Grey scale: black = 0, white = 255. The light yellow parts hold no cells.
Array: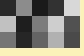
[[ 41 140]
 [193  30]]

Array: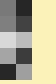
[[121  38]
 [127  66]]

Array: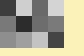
[[ 61 207]
 [121  44]]

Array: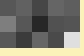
[[ 87  97]
 [126  87]]

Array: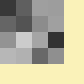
[[ 56  95]
 [101  83]]

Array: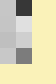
[[198  55]
 [197 224]]

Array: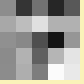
[[141  52]
 [168 189]]

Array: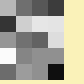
[[183 111]
 [ 52 207]]
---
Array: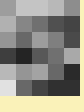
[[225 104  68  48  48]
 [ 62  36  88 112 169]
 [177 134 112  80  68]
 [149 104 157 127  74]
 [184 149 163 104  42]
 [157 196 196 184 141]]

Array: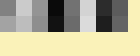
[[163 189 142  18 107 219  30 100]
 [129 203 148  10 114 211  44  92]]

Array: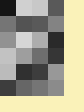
[[187  48  61 152]
 [117  83  89 131]
 [194 158 110  54]
 [ 61 102 117 139]
 [146 214 173  42]
 [ 21 208 200  89]]

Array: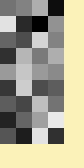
[[226  41   0 146]
 [ 55 205  77  93]
 [ 48 182 122 174]
 [154 198 154 138]
 [ 35 101 160 233]
 [115 130 174  13]
 [ 93  70 190 115]
 [101  77 212 130]
 [ 85  29 226  48]]

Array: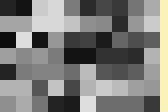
[[ 13 222  19 151  57  65  27 102  78  94]
 [179 179  86 195  71 179 203 187 159 151]
 [143 171 117  35  27 222 109 109 109  57]
 [ 35 123 131 131 109 187  86  78  94 159]
 [159 137 151 123  19  19  50  50  43 179]
 [ 35  19 203 216 123  43  71  57 117 171]
 [165 165 216 216 195 143 137  43 151 203]]

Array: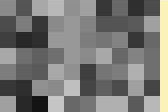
[[160  40  20 197 104 117 176 176  90 184]
 [ 63  40  47 152 152 125 117 131  55 104]
 [ 76 125  55 138 152 131  84  84  90 160]
 [125  96  90 168 144  63 117 125 176 111]
 [168 111  96 111 152 138 168 104 131 111]
 [ 55  47 144 138 191  69  96  76 160  69]
 [138  84 168 184 144 160  55 104  47  76]]
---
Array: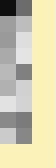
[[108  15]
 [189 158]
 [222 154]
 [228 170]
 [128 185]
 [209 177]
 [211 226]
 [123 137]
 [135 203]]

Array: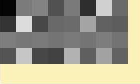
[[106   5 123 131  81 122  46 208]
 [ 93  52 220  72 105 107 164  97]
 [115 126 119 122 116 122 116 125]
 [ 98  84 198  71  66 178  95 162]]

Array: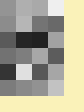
[[239 148 175 169]
 [105 140 182 116]
 [162  90  37  33]
 [ 92 114 126 167]
 [166  52 224  88]
 [194 124 137 146]]

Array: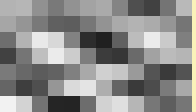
[[185 179 182 145 121 146 163 170 132  79  65 116]
 [117 166 149 121  96  93 119 147 170 179 171 149]
 [127 110 179 233 216 130  45  32  96 188 235 202]
 [181  65 117 191 235 204 125  60  54 106 162 187]
 [ 83 122 104  92  98 128 169 208 198 154  84  58]
 [169 101  62  79 150 218 228 174 100  58  76 123]
 [118 242 211 115  37  36 109 210 223 182 119  94]]

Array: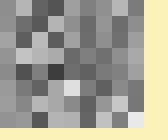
[[123 142 181  99  84 159 128 144 182]
 [142 144 110  89 180 143 107 149 109]
 [158 163  94 186  93 161 109 143 112]
 [169 148 195 181 171 106 127 112 143]
 [160 139  81 127  61 110  97 122 129]
 [120 154 122  99 168 223 125  96 138]
 [119 157 135 182 168 138  97 150 199]
 [233 147 152  87 180 177 101 193 127]]

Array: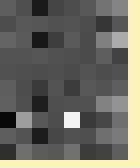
[[133  93  80  27  68  77  88 115]
 [ 85  78  87  86  81  83  76  53]
 [170 100  89  23  63  89  74 129]
 [ 67  83  84  85  81  79  75  93]
 [ 82  82  80  78  79  75  84  78]
 [ 95  93  76  58  84  61  88  83]
 [147  96  79  30  79  82  81 131]
 [110  10 157  88  76 242  58  70]
 [122  93  83  28  71  81  80 111]
 [ 93  47 110  91  87 113  59  66]]
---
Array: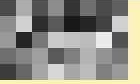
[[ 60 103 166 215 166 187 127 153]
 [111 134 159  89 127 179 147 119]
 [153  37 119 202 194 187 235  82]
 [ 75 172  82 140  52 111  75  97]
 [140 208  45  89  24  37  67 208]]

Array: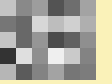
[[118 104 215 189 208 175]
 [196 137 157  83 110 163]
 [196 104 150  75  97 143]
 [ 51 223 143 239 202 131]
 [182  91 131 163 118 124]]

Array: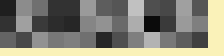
[[100  72 146 120 127 112  38  79 127 179 120  93  64]
 [ 31 140 112  50  50 154  93  85 193  79  72 160  85]
 [ 50 160  58  44  38 133 146 106 173  11  58 154 127]]

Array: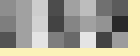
[[ 83 162 227 126 106 227  67 156]
 [126 162 211  67 134 162 148  40]
 [142 162 205  75 162 190 113  91]]

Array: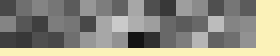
[[ 72 111 132 118  92 151 125  98 166  79  56 158 139  79 118  92]
 [ 64  56  79  72 111 151 166 145  19  48 104 125 181  98 111 145]
 [132  86  64 125 118  72 166 202 173 158 104  92 104 187 132 139]]

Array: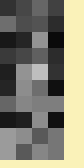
[[ 31 147 190  50]
 [ 24  37 147  10]
 [ 24  31 141  16]
 [155  89 134 118]
 [102 134 126 126]
 [ 37 141 110  16]
 [ 50  71 102  65]
 [ 58  71  96  44]
 [155 141  89 118]
 [110  77  83  44]]

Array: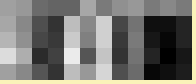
[[160 152 107 100 100 167 122 144 152 122 136 122]
 [160 136  85  51 189 152 214  79 107   7  15  29]
 [167 136  79  51 189 136 208  71 115  15  15  36]
 [181 144  71  57 202 128 208  57 122  23   7  36]
 [220 174  43  65 235  85 196  51 115  36   0  23]]

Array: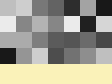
[[ 24 149 206  77 114 142 191]
 [235 134 179 134 235  32 214]
 [171 171 126  91  85 107  71]
 [191 206 120  99  45 163  24]]
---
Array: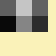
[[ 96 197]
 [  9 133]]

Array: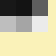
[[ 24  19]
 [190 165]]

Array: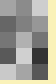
[[164 139]
 [102 128]]

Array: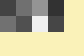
[[ 67 112]
 [113  80]]

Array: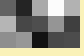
[[ 98  36]
 [181  71]]

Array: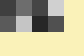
[[ 63 109]
 [ 90 197]]
